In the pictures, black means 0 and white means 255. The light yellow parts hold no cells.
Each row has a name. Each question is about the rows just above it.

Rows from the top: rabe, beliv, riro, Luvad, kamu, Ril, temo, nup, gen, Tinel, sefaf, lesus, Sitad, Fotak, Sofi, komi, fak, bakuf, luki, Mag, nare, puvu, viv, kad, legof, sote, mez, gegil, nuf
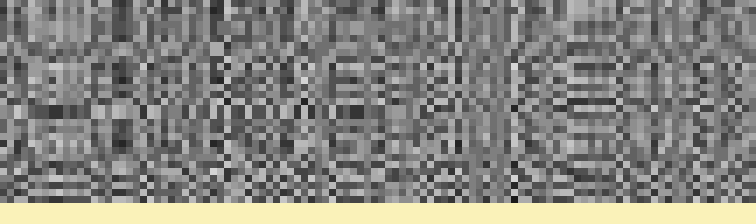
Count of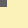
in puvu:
17
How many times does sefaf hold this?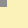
17
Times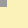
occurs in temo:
16
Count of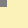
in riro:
26

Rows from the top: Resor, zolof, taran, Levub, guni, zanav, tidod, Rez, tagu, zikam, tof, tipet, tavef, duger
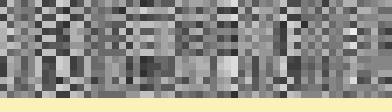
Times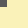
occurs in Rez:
5
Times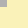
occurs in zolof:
7
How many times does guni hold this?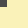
6
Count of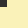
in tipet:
2
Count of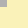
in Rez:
6

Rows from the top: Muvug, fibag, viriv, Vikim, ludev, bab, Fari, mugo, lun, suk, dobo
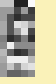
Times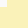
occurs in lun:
0
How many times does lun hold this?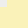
3
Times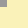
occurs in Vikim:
0
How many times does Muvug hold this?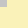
2
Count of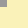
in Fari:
0
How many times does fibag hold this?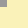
3

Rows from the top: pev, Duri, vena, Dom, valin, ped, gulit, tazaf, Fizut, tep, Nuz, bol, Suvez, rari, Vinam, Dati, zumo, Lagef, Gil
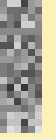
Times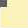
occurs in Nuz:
0
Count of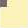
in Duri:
4
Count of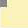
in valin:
6
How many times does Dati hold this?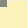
4
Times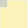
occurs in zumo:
2
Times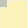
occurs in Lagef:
4
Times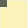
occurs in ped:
2

